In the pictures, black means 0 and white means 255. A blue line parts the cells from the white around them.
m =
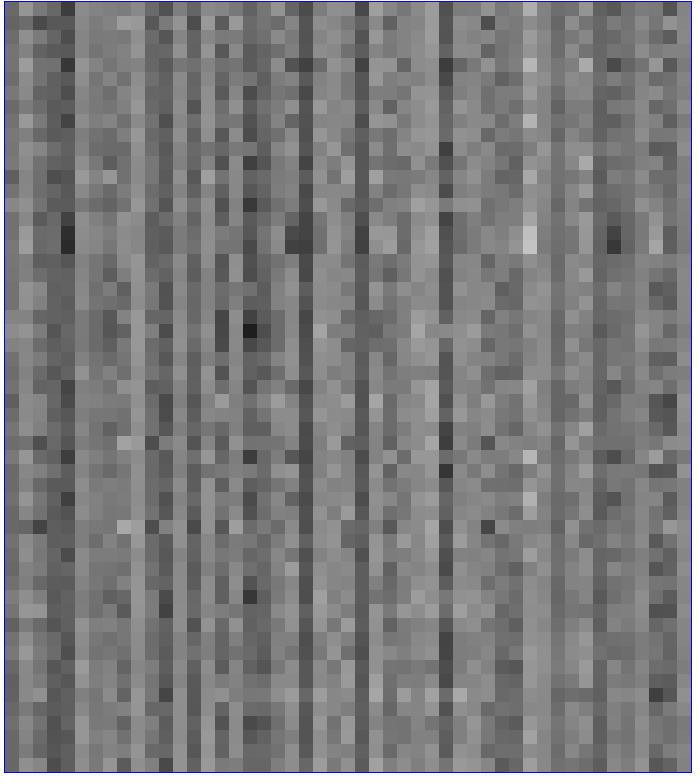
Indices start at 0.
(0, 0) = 105
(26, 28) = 126
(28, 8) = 122
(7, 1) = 123
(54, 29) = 127
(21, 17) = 93
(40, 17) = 111
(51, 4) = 100
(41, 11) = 99
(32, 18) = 104
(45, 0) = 114
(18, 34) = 102
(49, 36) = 109
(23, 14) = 143
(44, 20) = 145
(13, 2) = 109
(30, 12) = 127
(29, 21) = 87
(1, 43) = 123
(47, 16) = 133
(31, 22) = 127
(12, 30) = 134
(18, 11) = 106
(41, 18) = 105
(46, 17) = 106
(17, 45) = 123
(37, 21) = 79
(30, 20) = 140
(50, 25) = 95
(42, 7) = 96
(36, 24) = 154
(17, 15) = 116
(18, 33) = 135
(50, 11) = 104
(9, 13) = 96
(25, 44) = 121
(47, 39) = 123
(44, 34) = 117
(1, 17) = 106
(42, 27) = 109

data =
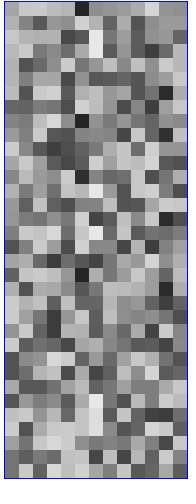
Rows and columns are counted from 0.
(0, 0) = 166
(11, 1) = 201
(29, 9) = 99
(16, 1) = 201
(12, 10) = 79
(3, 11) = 107
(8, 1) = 123
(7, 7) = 149
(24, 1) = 93
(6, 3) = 208
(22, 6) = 93
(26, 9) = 141
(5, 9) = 84
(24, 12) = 136
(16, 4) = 109
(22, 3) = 60
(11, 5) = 91
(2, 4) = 72
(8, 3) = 215
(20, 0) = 175
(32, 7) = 190
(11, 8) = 197
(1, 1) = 132
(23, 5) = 178
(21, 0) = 203
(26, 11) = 90
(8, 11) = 145
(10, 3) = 63
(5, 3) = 166
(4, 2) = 105
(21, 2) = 193
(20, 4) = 139
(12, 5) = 47
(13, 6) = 231
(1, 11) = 154
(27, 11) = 170
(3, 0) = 185
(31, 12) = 199
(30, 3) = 201
